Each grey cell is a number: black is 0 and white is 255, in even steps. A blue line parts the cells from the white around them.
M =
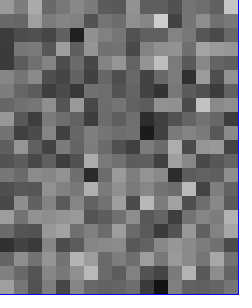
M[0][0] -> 154
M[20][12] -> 128
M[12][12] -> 44
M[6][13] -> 91
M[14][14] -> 110
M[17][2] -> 58
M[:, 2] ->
[170, 159, 80, 122, 112, 138, 92, 118, 62, 75, 96, 73, 139, 86, 97, 145, 82, 58, 115, 84, 82]
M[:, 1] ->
[125, 102, 77, 119, 92, 117, 102, 113, 88, 64, 149, 93, 107, 88, 142, 115, 85, 67, 142, 105, 118]
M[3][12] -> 146
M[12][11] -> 137
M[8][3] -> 123
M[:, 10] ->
[94, 134, 96, 131, 148, 67, 67, 92, 45, 27, 124, 94, 147, 135, 183, 88, 90, 98, 157, 83, 59]
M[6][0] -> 125
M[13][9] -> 122
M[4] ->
[59, 92, 112, 132, 76, 107, 71, 132, 149, 100, 148, 190, 123, 89, 136, 100, 95]
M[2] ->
[61, 77, 80, 70, 96, 33, 144, 129, 118, 82, 96, 96, 131, 120, 86, 74, 104]
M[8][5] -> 98
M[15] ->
[157, 115, 145, 142, 148, 153, 84, 93, 112, 141, 88, 100, 62, 115, 133, 125, 178]
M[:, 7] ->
[91, 116, 129, 113, 132, 103, 110, 109, 109, 117, 107, 122, 108, 123, 114, 93, 108, 137, 106, 107, 98]
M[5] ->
[134, 117, 138, 79, 69, 99, 65, 103, 78, 104, 67, 105, 124, 48, 155, 78, 146]
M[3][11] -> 144
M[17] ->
[49, 67, 58, 134, 76, 92, 134, 137, 139, 88, 98, 136, 150, 138, 124, 113, 75]
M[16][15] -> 131
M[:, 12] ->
[81, 67, 131, 146, 123, 124, 120, 144, 82, 122, 173, 159, 44, 108, 162, 62, 83, 150, 153, 123, 128]
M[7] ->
[103, 113, 118, 143, 85, 153, 72, 109, 117, 98, 92, 145, 144, 75, 194, 137, 143]
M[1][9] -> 143
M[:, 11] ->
[94, 205, 96, 144, 190, 105, 51, 145, 64, 65, 107, 64, 137, 115, 124, 100, 58, 136, 121, 69, 19]
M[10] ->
[95, 149, 96, 67, 123, 101, 125, 107, 80, 64, 124, 107, 173, 75, 149, 152, 68]

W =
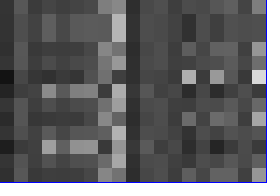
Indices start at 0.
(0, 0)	52
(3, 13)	93
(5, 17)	57
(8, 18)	166
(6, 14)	71
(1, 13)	49
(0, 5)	68
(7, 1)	85
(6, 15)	44
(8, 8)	99
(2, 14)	77
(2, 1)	78
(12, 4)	61
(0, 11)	79
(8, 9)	45
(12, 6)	71
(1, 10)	77
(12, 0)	48
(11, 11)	77
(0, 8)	136
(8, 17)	62
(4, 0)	53
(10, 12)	72
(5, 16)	87
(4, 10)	74
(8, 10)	70
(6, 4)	89
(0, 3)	69
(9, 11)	75
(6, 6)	130
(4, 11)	78
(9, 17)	76
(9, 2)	65
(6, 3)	139
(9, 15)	66
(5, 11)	68
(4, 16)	91
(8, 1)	85

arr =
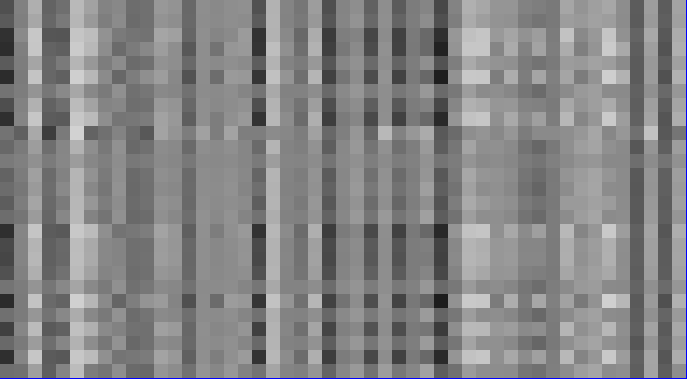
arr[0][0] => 80
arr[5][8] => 103
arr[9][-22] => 184
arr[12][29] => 126
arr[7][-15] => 171
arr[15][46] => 155
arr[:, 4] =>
[111, 121, 85, 95, 122, 96, 137, 110, 90, 122, 134, 135, 130, 137, 123, 135, 89, 105, 104, 113, 136, 99, 136, 97, 134, 88, 132]
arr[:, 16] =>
[142, 142, 138, 150, 143, 154, 142, 141, 144, 163, 143, 139, 143, 145, 142, 146, 144, 141, 140, 140, 141, 156, 143, 139, 144, 144, 151]
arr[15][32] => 114
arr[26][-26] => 100
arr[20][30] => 151
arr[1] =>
[90, 127, 167, 103, 121, 182, 153, 126, 139, 107, 112, 147, 142, 105, 141, 138, 142, 140, 91, 179, 131, 121, 152, 86, 133, 147, 104, 143, 100, 125, 141, 80, 126, 171, 158, 147, 145, 124, 116, 121, 157, 153, 161, 157, 140, 91, 154, 95, 160]
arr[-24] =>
[45, 127, 198, 99, 95, 203, 184, 141, 107, 123, 136, 157, 142, 88, 142, 115, 150, 153, 52, 190, 144, 110, 178, 64, 120, 138, 76, 145, 66, 121, 105, 34, 148, 198, 198, 133, 171, 130, 163, 126, 172, 127, 148, 203, 169, 94, 159, 83, 175]
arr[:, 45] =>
[92, 91, 100, 94, 91, 91, 97, 94, 97, 112, 87, 110, 89, 88, 90, 89, 97, 94, 95, 93, 100, 90, 93, 96, 86, 97, 94]
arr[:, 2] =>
[175, 167, 199, 198, 165, 196, 148, 177, 198, 169, 157, 144, 160, 154, 165, 155, 197, 180, 183, 175, 148, 195, 150, 187, 156, 198, 159]
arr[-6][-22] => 147
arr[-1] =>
[111, 113, 159, 94, 132, 188, 124, 116, 142, 106, 104, 149, 140, 113, 148, 135, 151, 130, 115, 165, 132, 128, 149, 100, 135, 153, 114, 157, 119, 134, 162, 93, 112, 155, 142, 141, 140, 117, 112, 127, 140, 157, 165, 139, 142, 94, 164, 93, 142]
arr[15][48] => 149
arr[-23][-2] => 94
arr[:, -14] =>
[149, 147, 153, 133, 147, 125, 142, 150, 144, 136, 144, 140, 146, 144, 147, 143, 144, 151, 151, 149, 141, 123, 142, 152, 144, 144, 141]
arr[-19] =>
[47, 133, 198, 92, 90, 199, 186, 142, 117, 119, 124, 162, 152, 94, 143, 125, 144, 153, 51, 183, 140, 107, 175, 62, 123, 134, 73, 143, 65, 121, 105, 41, 149, 194, 198, 144, 169, 139, 159, 125, 183, 134, 150, 202, 157, 97, 164, 85, 173]
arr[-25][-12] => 146
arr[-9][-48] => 132
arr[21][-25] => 115
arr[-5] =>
[112, 123, 150, 115, 136, 172, 136, 121, 146, 108, 116, 138, 135, 111, 140, 139, 143, 133, 113, 175, 131, 130, 143, 103, 137, 150, 122, 143, 117, 127, 155, 100, 119, 157, 140, 142, 135, 117, 104, 124, 139, 155, 161, 140, 138, 93, 145, 101, 154]
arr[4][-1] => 160
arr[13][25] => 153
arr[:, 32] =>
[131, 126, 151, 148, 126, 146, 120, 134, 149, 107, 118, 124, 121, 115, 125, 114, 149, 136, 138, 132, 120, 146, 119, 142, 118, 149, 112]
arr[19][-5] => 142
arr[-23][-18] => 82
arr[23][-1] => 168
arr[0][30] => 133
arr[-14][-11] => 101
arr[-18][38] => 138
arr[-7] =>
[116, 124, 148, 118, 136, 165, 137, 122, 144, 112, 119, 138, 135, 114, 139, 139, 141, 133, 118, 168, 131, 131, 141, 108, 138, 148, 124, 142, 120, 129, 151, 106, 120, 154, 138, 141, 134, 118, 109, 125, 139, 153, 156, 138, 137, 100, 144, 107, 150]
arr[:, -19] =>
[133, 141, 105, 105, 143, 104, 152, 131, 105, 171, 154, 146, 149, 159, 144, 160, 104, 127, 124, 133, 151, 104, 155, 118, 155, 105, 162]

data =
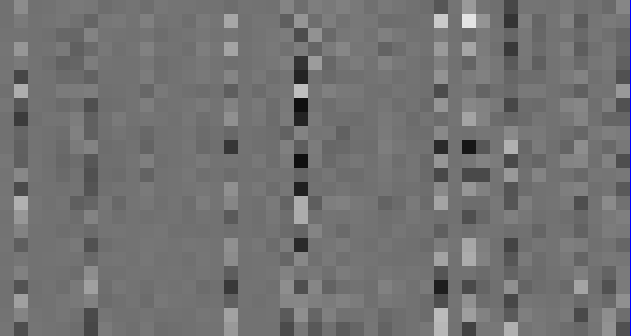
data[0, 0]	113
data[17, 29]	112
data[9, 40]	110
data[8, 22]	122
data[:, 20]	[132, 95, 124, 113, 127, 116, 118, 121, 123, 98, 128, 122, 115, 119, 100, 110, 107, 124, 102, 130, 142, 134, 90, 75]
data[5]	[117, 70, 115, 114, 107, 108, 98, 114, 114, 114, 124, 110, 114, 117, 121, 116, 133, 114, 120, 111, 116, 35, 114, 106, 112, 112, 115, 118, 112, 115, 112, 147, 114, 124, 129, 118, 102, 109, 109, 115, 123, 131, 112, 117, 81]
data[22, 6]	74
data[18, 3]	115
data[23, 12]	111
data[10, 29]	114
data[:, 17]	[115, 113, 113, 114, 113, 114, 115, 115, 115, 114, 115, 114, 114, 115, 114, 114, 114, 115, 114, 114, 115, 115, 114, 114]
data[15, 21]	172
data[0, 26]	112
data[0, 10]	110
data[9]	[113, 101, 115, 113, 110, 129, 96, 112, 116, 112, 104, 113, 114, 116, 108, 112, 104, 114, 112, 110, 98, 131, 117, 118, 97, 113, 112, 122, 115, 111, 110, 137, 114, 113, 118, 117, 137, 120, 121, 114, 110, 102, 120, 127, 123]
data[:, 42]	[114, 117, 118, 112, 118, 112, 116, 111, 113, 120, 114, 112, 118, 112, 115, 116, 114, 112, 116, 112, 110, 114, 119, 117]
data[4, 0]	116
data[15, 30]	114
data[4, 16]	111
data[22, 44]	110
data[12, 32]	116
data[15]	[114, 151, 116, 114, 114, 109, 131, 116, 111, 115, 112, 114, 115, 111, 115, 114, 90, 114, 111, 119, 110, 172, 112, 116, 115, 118, 115, 111, 113, 118, 114, 111, 113, 79, 103, 118, 128, 119, 112, 114, 110, 104, 116, 121, 127]
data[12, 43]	117
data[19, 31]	85
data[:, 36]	[71, 52, 102, 57, 90, 102, 106, 71, 102, 137, 177, 73, 153, 84, 85, 128, 111, 68, 86, 99, 144, 71, 90, 176]
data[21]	[113, 160, 113, 114, 118, 121, 129, 108, 112, 116, 108, 120, 116, 115, 113, 114, 96, 115, 112, 115, 134, 135, 127, 123, 130, 124, 112, 120, 117, 114, 108, 78, 116, 145, 109, 112, 71, 118, 116, 114, 118, 106, 114, 106, 144]
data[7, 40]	131
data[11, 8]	111
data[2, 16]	117
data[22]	[115, 132, 116, 114, 118, 113, 74, 117, 113, 113, 116, 113, 114, 113, 118, 116, 162, 114, 114, 115, 90, 143, 101, 128, 113, 114, 117, 105, 110, 114, 108, 187, 115, 159, 130, 116, 90, 127, 119, 116, 121, 73, 119, 142, 110]
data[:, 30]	[109, 114, 113, 114, 110, 112, 112, 106, 116, 110, 114, 105, 106, 110, 107, 114, 114, 107, 113, 115, 122, 108, 108, 120]
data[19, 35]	114
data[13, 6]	84
